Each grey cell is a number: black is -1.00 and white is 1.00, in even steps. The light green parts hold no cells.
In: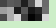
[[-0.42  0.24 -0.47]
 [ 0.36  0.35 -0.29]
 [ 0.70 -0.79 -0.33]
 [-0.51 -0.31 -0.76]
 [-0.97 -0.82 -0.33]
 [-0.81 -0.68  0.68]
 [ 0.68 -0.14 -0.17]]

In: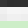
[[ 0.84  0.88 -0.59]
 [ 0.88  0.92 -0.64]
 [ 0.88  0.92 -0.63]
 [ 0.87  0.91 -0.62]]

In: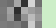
[[-0.02 -0.07 -0.04 -0.08]
 [-0.06  0.20  0.27 -0.14]
 [-0.02 -0.47 -0.64  0.31]
 [-0.21  0.14  0.37 -0.60]
 [ 0.60  0.47  0.23  0.67]
 [ 0.02  0.21  0.12 -0.13]]

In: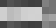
[[-0.48  0.62  0.62 -0.48]
 [-0.32  0.47  0.47 -0.36]
 [-0.38  0.52  0.51 -0.41]
 [-0.46  0.62  0.62 -0.47]
 [-0.51  0.65  0.64 -0.51]
 [-0.50  0.64  0.65 -0.50]
 [ 0.04  0.20 -0.13  0.00]
 [-0.04  0.28 -0.09 -0.10]]

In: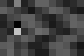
[[-0.41 -0.28 -0.60 -0.59 -0.75 -0.70 -0.24 -0.46]
 [-0.21 -0.25 -0.32 -0.73 -0.58 -0.46 -0.36 -0.69]
 [-0.50 -0.58 -0.44  0.52 -0.98 -0.40 -0.51  0.01]
 [-0.36 -0.48 -0.25 -0.64 -0.33 -0.25 -0.63 -0.74]
 [-0.59 -0.74 -0.36 -0.43 -0.23 -0.25 -0.82 -0.57]
 [-0.79 -0.74 -0.69 -0.16 -0.36 -0.53 -0.60 -0.23]
 [-0.78 -0.62 -0.78 -0.23 -0.57 -0.70 -0.46 -0.23]
 [-0.43 -0.30 -0.65 -0.55 -0.80 -0.76 -0.23 -0.40]
 [-0.28 -0.26 -0.40 -0.70 -0.68 -0.55 -0.29 -0.58]
 [-0.26 -0.34 -0.28 -0.75 -0.51 -0.38 -0.45 -0.73]
 [-0.48 -0.64 -0.30 -0.52 -0.22 -0.23 -0.72 -0.66]
 [-0.72 -0.83 -0.52 -0.38 -0.27 -0.38 -0.80 -0.51]]

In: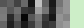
[[-0.20 -0.03 -0.06 -0.33]
 [-0.75 -0.67 -0.32 -0.24]
 [-0.42 -0.24 -0.13 -0.48]
 [-0.80 -0.95 -0.58 -0.18]
 [-0.52 -0.31 -0.64 -0.84]
 [-0.12 -0.04  0.25  0.50]
 [-0.62 -0.54 -0.08 -0.24]
 [-0.53 -0.82 -0.72 -0.80]
 [ 0.12  0.16  0.04 -0.08]
 [ 0.22  0.04  0.17  0.17]]
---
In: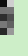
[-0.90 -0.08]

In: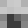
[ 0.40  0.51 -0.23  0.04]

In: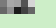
[-0.04  0.12]

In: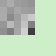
[ 0.26  0.19  0.25  0.52 -0.51]

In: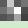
[-0.29  0.16  0.29]

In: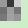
[0.20 0.24 0.17]
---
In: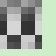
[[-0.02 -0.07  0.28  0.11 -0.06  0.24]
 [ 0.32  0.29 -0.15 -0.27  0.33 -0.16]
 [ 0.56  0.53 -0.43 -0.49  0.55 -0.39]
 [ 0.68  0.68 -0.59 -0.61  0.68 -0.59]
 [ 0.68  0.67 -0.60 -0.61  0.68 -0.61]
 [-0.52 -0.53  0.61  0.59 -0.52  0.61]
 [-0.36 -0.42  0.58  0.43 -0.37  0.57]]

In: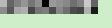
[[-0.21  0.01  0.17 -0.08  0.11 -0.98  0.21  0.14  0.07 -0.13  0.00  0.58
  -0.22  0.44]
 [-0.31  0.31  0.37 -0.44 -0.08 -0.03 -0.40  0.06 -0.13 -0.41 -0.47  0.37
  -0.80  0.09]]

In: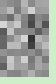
[[ 0.10  0.04  0.42  0.08  0.29  0.30  0.18]
 [ 0.46 -0.03  0.30  0.63  0.22  0.24  0.25]
 [-0.14  0.32  0.04 -0.34  0.06 -0.03  0.07]
 [ 0.37  0.57  0.00 -0.43  0.14 -0.34  0.68]
 [ 0.53  0.06  0.09  0.05 -0.25  0.03 -0.29]
 [ 0.09  0.34  0.66 -0.60  0.42  0.27 -0.19]
 [ 0.47  0.46  0.13 -0.50  0.22  0.46 -0.20]
 [ 0.06  0.09  0.04  0.12 -0.04  0.23  0.15]
 [ 0.58  0.24  0.62 -0.06  0.28 -0.04 -0.04]
 [ 0.52  0.26  0.28  0.01  0.30  0.21 -0.24]
 [ 0.06  0.04  0.19  0.37  0.12  0.08  0.25]]

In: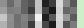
[[-0.18  0.08 -0.23 -0.35  0.52 -0.75 -0.51  0.70  0.07 -0.30  0.12]
 [-0.02  0.01 -0.22 -0.54  0.51 -0.48 -0.81  0.64 -0.20 -0.08  0.24]
 [ 0.12 -0.13  0.02 -0.16  0.90 -0.76 -0.30  0.70  0.19 -0.28  0.55]
 [ 0.10 -0.11 -0.03 -0.52  0.66 -0.44 -0.79  0.64 -0.33 -0.04  0.39]]

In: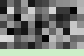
[[-0.09 -0.44  0.22 -0.82 -0.53 -0.45 -0.08  0.10  0.11  0.21  0.38 -0.70]
 [ 0.70 -0.38 -0.05  0.62 -0.17 -0.02  0.67 -0.55 -0.55 -0.98  0.44 -0.87]
 [-0.19 -0.96  0.41  0.32 -0.55 -0.13 -0.44 -0.78 -0.68 -0.33 -0.11  0.09]
 [ 0.23 -0.20 -0.80  0.02 -0.92 -0.60  0.10 -0.58 -0.41  0.56  0.13 -0.45]
 [-0.96 -0.67 -0.85 -0.15 -0.69  0.31 -0.19  0.34 -0.83  0.58  0.56  0.17]
 [ 0.66 -0.28  0.03  0.13 -0.33 -0.97  0.48  0.19  0.39 -0.20 -0.13  0.70]
 [-0.06 -0.46 -0.39 -0.79 -0.38 -0.06  0.30 -0.18 -0.55 -0.03  0.42 -0.49]]

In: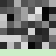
[[-0.48  0.36 -0.35 -0.19 -0.30 -0.18  0.36 -0.63]
 [-0.23 -0.10  0.27 -0.33  0.81 -0.96 -0.78 -0.34]
 [-0.92 -0.05  0.26  0.68  0.43 -0.93  0.07  0.58]
 [-0.26  0.11 -0.36 -0.55 -0.32  0.06 -0.66  0.48]
 [-0.65 -0.58 -0.59  0.65 -0.75 -0.69  0.44 -0.24]
 [ 0.66  0.67  0.10 -0.47 -0.52 -0.66 -0.09  0.67]
 [ 0.50 -0.26  0.71 -0.94 -0.68  0.58 -0.38 -0.68]]

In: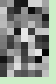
[[ 0.23 -0.79 -0.81  0.66  0.67  0.28  0.04]
 [-0.53 -0.70  0.17 -0.90 -0.44  0.08  0.59]
 [-0.35  0.00  0.08 -0.02 -0.04 -0.80  0.42]
 [ 0.14 -0.18  0.10  0.47  0.01 -0.43  0.45]
 [ 0.50 -0.82  0.81 -0.52  0.54  0.56  0.15]
 [-0.47  0.14  0.79  0.60 -0.58 -0.72 -0.03]
 [-0.54 -0.12 -0.65  0.40 -0.42 -0.52 -0.07]
 [ 0.29  0.15 -0.52  0.58  0.79 -0.96 -0.25]
 [-0.41  0.54 -0.45 -0.23 -0.91  0.46 -0.85]
 [ 0.19  0.75 -0.05  0.59  0.31  0.31 -0.49]
 [ 0.57 -0.27 -0.35 -0.12 -0.36  0.49 -0.54]]

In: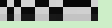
[[ 0.65 -0.94  0.66  0.66 -0.94 -0.94  0.65  0.66 -0.94 -0.94 -0.94 -0.94
   0.64 -0.94]
 [-0.91  0.63 -0.91 -0.92  0.62  0.63 -0.91 -0.91  0.63  0.62  0.63  0.63
  -0.90  0.63]
 [-0.81  0.53 -0.82 -0.82  0.53  0.53 -0.81 -0.82  0.53  0.53  0.53  0.53
  -0.80  0.53]]
